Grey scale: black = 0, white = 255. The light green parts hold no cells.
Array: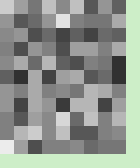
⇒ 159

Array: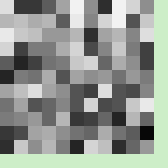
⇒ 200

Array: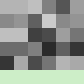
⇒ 169

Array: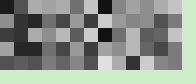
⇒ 92

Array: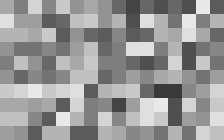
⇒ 147

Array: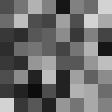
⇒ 56
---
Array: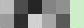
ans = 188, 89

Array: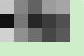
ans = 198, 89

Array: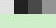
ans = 225, 147

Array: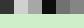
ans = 52, 133

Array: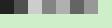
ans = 33, 152

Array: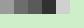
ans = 155, 208
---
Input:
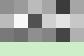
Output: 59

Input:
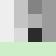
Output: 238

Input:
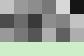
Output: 216

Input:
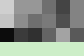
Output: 68

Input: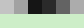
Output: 99

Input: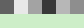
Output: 183

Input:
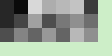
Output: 184

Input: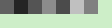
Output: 75

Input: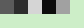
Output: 161

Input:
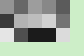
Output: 91
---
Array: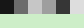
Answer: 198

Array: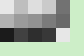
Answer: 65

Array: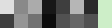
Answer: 12

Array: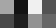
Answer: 73

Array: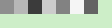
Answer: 204

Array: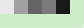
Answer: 161
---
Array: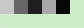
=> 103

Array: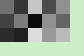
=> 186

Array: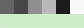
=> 143

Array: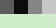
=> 92

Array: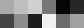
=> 190

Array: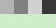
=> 128
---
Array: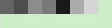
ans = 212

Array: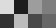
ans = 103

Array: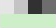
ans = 109

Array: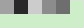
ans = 110

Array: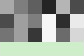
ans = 215

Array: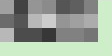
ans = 117

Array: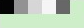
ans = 103
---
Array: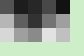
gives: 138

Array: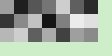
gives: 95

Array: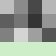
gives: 159

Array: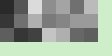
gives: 65

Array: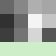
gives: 214

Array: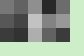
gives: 174

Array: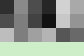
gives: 160

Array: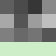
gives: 116
